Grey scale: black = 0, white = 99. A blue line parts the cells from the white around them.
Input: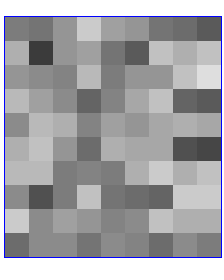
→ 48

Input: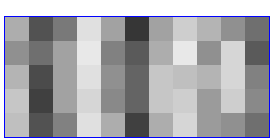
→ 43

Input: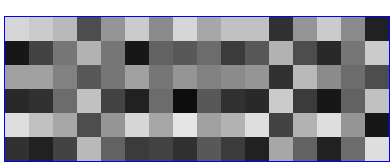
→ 86

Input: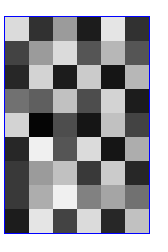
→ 75

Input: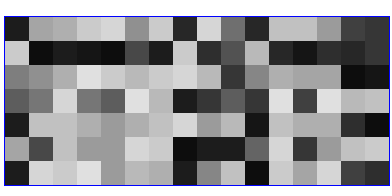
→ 18

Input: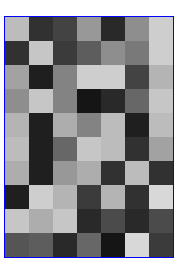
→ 23

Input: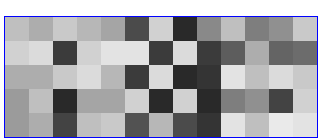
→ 88
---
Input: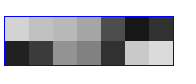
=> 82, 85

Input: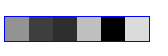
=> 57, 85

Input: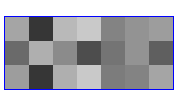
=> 64, 64

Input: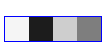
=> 95, 49

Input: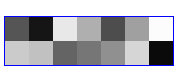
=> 33, 4

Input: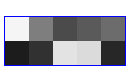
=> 95, 15

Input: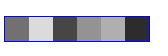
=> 44, 17
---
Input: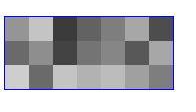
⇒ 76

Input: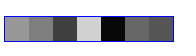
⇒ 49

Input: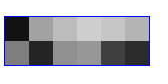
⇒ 63

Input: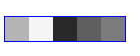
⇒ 95

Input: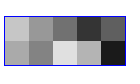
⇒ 59

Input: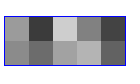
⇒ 23

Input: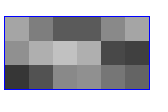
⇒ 49

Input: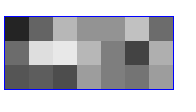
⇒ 39

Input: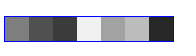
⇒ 31
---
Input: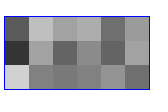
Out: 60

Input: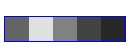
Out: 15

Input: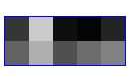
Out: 14

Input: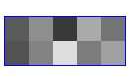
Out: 45

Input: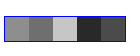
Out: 29

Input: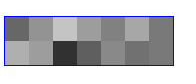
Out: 47

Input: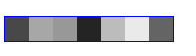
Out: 39

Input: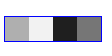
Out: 46
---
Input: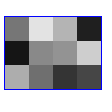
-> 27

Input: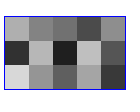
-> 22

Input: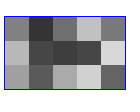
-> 39

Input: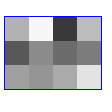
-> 88

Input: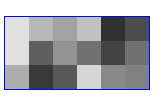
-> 50

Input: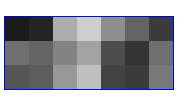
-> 47
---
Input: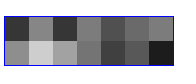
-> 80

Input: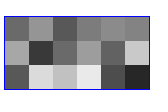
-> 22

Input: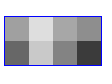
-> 78

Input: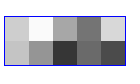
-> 58

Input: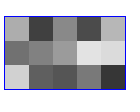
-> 50

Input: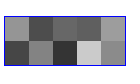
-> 51

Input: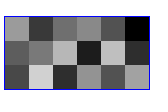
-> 47

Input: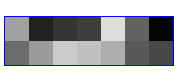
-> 60

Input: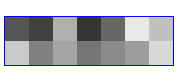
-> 50

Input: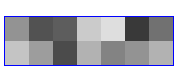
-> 61
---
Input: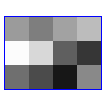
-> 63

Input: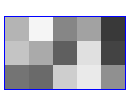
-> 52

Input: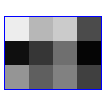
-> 79

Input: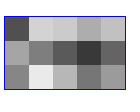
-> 79

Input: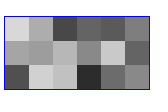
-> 28

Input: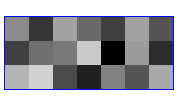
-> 63

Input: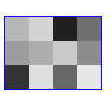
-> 13

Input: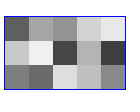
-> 57
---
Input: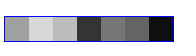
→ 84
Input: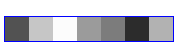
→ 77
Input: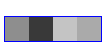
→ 22
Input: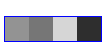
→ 46
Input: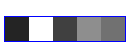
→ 99
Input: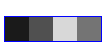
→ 31
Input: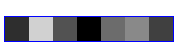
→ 81
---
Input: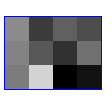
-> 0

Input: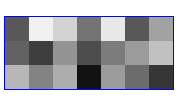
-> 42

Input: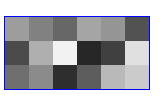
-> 72

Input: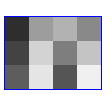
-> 33

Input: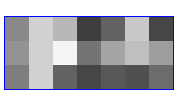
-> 31

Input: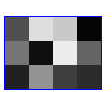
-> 24

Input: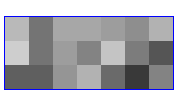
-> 22

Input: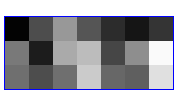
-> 37

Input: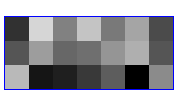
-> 0

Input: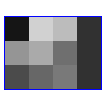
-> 47
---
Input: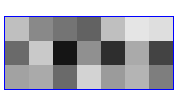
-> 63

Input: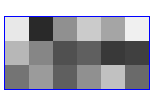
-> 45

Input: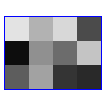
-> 36

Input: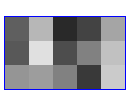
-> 58

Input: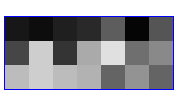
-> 73

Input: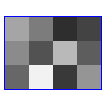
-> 40

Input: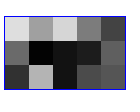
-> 19

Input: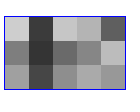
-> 62
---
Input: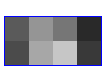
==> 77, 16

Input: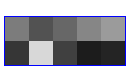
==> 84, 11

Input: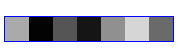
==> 83, 1

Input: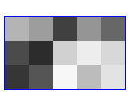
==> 96, 17

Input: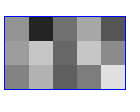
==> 87, 14

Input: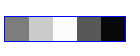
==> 98, 3

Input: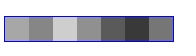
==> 80, 22

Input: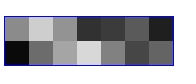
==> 84, 4

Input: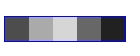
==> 83, 13

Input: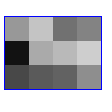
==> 80, 7
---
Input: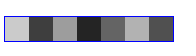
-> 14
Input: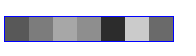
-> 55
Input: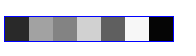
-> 81
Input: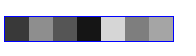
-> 8
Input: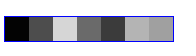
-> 41
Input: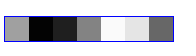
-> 51
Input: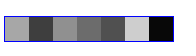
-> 42
